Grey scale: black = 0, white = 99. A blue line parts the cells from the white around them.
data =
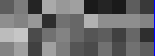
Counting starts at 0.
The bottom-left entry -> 51
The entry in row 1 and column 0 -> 55
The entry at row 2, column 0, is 73
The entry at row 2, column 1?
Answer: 77
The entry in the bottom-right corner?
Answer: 36
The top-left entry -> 36
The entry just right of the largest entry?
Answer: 29
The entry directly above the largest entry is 51
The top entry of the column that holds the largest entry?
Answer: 48
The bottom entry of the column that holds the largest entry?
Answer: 62

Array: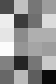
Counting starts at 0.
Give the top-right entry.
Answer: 61
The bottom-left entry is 40
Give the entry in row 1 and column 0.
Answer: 92
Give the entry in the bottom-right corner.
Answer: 4
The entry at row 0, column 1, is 75
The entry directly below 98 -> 50
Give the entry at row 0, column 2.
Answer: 46

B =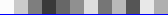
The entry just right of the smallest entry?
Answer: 40
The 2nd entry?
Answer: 79
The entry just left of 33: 72
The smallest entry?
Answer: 22

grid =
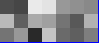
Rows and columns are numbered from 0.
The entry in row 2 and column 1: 59
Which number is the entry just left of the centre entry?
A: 66
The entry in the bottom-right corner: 49
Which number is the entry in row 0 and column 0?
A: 30
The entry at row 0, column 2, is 91
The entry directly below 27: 37

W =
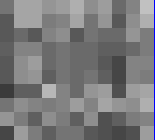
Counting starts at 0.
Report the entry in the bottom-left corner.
27
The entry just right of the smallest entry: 37
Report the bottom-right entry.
61
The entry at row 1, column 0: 34
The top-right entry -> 75
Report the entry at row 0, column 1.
64
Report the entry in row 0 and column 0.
45
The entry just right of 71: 51
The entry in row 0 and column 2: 64
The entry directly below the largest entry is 68
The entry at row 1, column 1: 64
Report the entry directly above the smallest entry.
34

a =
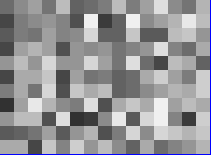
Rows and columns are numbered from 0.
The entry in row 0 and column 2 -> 62
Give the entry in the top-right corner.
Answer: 70
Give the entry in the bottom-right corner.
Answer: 70
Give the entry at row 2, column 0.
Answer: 35
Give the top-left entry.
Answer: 42
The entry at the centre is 48
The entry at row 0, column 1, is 54
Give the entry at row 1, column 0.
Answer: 27
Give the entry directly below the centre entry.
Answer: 73
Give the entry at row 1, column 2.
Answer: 54
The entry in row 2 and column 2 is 45

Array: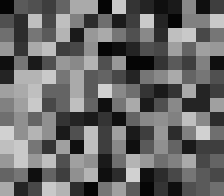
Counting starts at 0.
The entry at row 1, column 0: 31
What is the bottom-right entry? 43
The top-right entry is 24
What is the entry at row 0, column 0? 2
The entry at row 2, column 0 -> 43
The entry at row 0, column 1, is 35
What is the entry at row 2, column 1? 17
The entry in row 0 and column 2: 31
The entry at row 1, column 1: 17
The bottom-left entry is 66

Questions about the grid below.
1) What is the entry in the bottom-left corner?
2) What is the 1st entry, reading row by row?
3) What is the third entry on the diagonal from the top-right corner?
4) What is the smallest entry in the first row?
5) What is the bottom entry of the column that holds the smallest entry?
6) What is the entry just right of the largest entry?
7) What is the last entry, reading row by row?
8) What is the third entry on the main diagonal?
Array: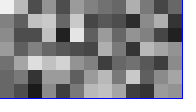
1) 40
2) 93
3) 50
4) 27
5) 10
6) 72
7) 57
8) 30

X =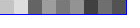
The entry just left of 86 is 76
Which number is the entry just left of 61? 39
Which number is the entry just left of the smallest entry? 57

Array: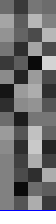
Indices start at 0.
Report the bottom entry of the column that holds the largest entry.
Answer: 22
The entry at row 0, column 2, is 46
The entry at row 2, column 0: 57
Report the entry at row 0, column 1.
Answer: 22
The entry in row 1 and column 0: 64
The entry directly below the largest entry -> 29
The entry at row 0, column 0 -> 42
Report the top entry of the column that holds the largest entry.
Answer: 42
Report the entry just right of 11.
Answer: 46
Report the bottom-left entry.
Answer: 50
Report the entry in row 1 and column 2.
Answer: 71
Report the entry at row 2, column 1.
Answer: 39

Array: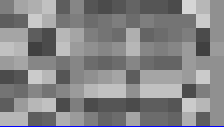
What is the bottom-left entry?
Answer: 71
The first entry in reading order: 49
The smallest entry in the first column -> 29
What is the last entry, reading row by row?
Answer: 56
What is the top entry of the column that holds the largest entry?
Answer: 83
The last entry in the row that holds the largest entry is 56
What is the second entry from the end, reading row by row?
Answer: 36
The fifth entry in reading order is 36
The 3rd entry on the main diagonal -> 36
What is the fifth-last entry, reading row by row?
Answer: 42
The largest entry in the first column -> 75
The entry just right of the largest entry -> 71
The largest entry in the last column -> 60
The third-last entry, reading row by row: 68
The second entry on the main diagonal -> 39
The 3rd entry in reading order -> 68
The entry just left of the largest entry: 29

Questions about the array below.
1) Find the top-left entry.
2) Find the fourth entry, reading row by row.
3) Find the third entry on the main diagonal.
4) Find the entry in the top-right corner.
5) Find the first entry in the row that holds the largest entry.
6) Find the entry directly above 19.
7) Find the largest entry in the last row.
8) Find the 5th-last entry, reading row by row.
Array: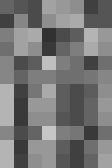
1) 39
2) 63
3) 66
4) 33
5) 52
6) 55
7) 70
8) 59

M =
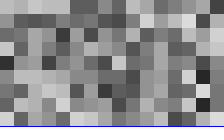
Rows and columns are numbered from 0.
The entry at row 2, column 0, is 42
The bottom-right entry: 85
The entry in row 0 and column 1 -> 69
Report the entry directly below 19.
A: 53
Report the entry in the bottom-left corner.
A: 81
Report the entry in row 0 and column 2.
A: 77
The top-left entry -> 73
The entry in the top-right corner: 26

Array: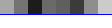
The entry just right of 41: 37
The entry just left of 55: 23
